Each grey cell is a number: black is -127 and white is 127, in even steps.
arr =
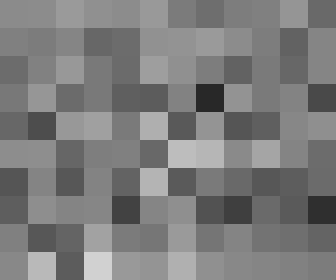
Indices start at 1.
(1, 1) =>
11
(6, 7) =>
61
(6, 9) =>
10
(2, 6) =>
17
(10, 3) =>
-35
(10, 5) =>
25
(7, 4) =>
3
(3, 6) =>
30
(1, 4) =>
16
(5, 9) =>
-42
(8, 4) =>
6
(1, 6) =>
25
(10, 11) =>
1
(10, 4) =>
81
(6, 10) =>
37
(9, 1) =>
0
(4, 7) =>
2
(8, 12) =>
-80
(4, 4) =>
-6
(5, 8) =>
20
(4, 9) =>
19
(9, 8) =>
-10
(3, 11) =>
-24
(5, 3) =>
24
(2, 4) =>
-24
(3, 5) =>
-20
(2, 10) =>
-2
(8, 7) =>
15
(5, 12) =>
15
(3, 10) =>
-5
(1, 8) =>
-17
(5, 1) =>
-24
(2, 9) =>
12

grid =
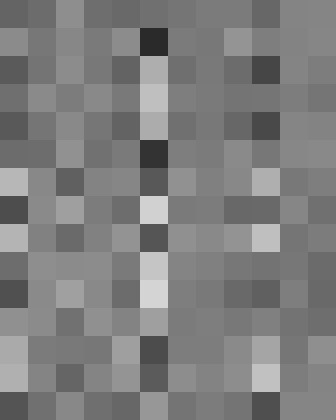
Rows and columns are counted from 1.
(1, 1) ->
-27
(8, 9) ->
-23
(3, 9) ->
-19
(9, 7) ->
16
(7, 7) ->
17
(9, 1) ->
52
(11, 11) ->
-1
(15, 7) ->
-11
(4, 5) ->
-6
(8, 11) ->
6
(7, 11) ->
-7
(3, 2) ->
-11
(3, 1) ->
-37
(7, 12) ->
-1
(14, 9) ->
13
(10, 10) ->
-12
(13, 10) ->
37
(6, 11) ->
7
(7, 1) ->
55
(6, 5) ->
-5
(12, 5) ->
3
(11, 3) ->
32
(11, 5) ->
-19
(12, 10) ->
0
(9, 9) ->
19
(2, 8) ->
-7
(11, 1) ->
-47
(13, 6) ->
-51
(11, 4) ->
9
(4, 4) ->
9
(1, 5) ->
-22
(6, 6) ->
-76
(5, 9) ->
-24
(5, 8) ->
-7
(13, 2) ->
-4

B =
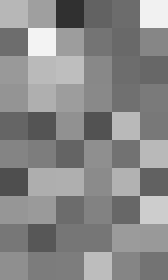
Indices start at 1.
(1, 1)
55
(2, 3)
29
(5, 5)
57
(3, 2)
58
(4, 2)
47
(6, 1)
4
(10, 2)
-3
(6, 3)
-27
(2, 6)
6
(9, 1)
-8
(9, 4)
-9
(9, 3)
-9
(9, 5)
27
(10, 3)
-2
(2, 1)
-18
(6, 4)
15
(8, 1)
22
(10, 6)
-12
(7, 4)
11
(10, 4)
61
